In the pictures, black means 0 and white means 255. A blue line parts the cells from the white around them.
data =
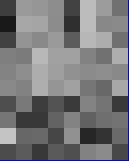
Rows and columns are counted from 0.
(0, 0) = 62
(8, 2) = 105
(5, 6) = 104
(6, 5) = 131
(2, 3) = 154
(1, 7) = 138
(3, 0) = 127
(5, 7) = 168
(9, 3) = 90
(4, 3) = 159
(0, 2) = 150
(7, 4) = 131
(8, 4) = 145
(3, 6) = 113
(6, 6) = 116
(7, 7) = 115
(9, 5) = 130
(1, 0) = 25
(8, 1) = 103
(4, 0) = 131
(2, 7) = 112
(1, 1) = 167
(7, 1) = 56
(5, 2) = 174

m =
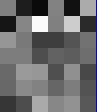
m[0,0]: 128
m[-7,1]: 29
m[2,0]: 150
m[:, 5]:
[171, 42, 114, 110, 72, 83, 88]
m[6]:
[54, 77, 170, 135, 146, 88]
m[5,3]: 102
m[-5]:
[150, 121, 62, 62, 84, 114]
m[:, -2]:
[17, 205, 84, 93, 144, 125, 146]
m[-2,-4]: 130
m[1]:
[21, 134, 251, 128, 205, 42]
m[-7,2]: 10

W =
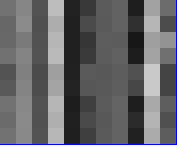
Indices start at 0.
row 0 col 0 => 114
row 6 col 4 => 29
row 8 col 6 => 90
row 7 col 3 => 175
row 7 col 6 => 88
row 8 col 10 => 93
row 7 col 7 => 99
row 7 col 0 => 107
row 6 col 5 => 63
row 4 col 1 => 128
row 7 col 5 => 74
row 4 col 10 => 68
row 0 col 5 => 57
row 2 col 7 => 92
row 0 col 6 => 91
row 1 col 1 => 139
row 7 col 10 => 80
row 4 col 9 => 201
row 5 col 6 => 89
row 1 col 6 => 90
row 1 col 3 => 173
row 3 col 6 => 92
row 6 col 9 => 169
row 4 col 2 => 75
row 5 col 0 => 89
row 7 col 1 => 138
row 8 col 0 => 114
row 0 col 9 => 162
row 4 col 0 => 83

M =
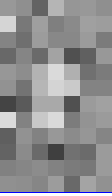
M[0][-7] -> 152
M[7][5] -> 147
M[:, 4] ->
[150, 138, 136, 80, 176, 202, 80, 124, 139, 113, 123, 105]
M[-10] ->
[132, 111, 156, 136, 136, 155, 123]
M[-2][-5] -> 140
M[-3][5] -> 107
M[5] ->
[146, 115, 182, 212, 202, 131, 131]
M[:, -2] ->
[152, 160, 155, 96, 112, 131, 155, 147, 150, 107, 120, 164]
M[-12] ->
[152, 143, 99, 181, 150, 152, 143]
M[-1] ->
[144, 142, 134, 156, 105, 164, 145]
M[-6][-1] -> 161
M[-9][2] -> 106
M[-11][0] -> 213
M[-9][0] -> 104
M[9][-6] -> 139
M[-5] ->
[219, 130, 200, 218, 124, 147, 155]

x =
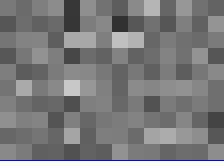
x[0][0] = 121
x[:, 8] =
[138, 87, 179, 98, 120, 139, 122, 131, 107, 123]
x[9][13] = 141
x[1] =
[86, 109, 97, 106, 54, 125, 136, 49, 87, 113, 86, 127, 97, 148]
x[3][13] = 86
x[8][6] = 126
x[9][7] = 146
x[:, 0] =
[121, 86, 117, 87, 126, 116, 128, 144, 103, 137]
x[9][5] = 98
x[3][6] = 98
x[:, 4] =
[55, 54, 169, 71, 139, 200, 79, 128, 165, 81]
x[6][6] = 130
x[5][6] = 128
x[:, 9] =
[181, 113, 103, 109, 96, 134, 82, 116, 164, 121]
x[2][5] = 168
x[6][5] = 127
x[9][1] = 123
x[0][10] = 102
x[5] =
[116, 170, 122, 137, 200, 151, 128, 100, 139, 134, 142, 146, 135, 111]
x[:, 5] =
[143, 125, 168, 108, 136, 151, 127, 103, 96, 98]
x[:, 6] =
[114, 136, 127, 98, 120, 128, 130, 119, 126, 93]
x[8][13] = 87
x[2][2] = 132
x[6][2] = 100
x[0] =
[121, 107, 127, 140, 55, 143, 114, 93, 138, 181, 102, 151, 113, 99]
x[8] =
[103, 109, 117, 102, 165, 96, 126, 125, 107, 164, 172, 152, 142, 87]
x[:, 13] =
[99, 148, 123, 86, 137, 111, 111, 68, 87, 141]
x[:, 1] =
[107, 109, 131, 119, 92, 170, 111, 128, 109, 123]
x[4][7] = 99
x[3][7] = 131
